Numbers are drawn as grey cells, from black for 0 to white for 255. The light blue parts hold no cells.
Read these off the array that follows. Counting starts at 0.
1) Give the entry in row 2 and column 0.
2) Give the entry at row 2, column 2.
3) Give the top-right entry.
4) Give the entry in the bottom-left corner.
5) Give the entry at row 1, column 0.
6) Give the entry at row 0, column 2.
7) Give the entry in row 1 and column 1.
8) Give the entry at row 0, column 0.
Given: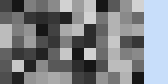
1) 188
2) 147
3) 210
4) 78
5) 98
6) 127
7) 117
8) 66

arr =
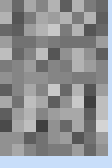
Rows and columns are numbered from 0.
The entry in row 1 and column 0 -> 179
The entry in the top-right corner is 104
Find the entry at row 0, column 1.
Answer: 104
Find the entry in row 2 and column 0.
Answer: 104
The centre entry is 133
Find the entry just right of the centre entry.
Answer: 133
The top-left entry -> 157
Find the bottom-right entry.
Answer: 145
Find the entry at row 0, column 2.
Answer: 168
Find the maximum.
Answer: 212
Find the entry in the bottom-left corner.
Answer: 145

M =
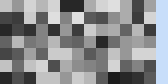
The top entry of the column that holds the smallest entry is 223
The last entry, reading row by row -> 90
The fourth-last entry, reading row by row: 27
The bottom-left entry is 39
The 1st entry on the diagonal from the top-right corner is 161
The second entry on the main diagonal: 60
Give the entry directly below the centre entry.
151
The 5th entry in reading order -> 212
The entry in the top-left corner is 194
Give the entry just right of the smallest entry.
39
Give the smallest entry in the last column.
60
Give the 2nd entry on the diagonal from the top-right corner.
60
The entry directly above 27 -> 212
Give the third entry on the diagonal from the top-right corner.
99
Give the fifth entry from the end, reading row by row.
90
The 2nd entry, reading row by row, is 151
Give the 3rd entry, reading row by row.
212
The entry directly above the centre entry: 60

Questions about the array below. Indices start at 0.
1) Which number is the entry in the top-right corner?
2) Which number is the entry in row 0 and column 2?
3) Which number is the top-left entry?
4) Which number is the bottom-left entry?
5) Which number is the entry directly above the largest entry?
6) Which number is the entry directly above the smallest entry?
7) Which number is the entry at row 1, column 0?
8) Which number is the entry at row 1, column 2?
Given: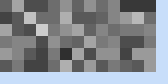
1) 56
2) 77
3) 99
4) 89
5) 109
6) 109
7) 67
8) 193

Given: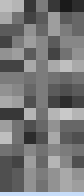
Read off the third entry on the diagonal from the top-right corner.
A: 158
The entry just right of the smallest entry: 44
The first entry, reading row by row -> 191
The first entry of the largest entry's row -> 55
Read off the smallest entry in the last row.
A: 79
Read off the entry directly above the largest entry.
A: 44
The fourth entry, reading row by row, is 124
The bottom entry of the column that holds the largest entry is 169
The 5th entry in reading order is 55
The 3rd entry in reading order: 55
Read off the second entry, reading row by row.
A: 181
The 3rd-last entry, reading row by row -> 146
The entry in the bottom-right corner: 158
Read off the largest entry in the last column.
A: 181
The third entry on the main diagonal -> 146
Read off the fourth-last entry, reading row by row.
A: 114
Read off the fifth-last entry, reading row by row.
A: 146

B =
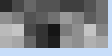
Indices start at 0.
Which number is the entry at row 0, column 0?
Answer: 40
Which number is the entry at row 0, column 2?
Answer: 103
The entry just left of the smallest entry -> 51
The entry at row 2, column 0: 186
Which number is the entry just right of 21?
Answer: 123
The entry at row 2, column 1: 196
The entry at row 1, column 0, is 143
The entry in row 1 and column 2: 83
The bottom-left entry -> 176
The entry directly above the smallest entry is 113
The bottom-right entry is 166
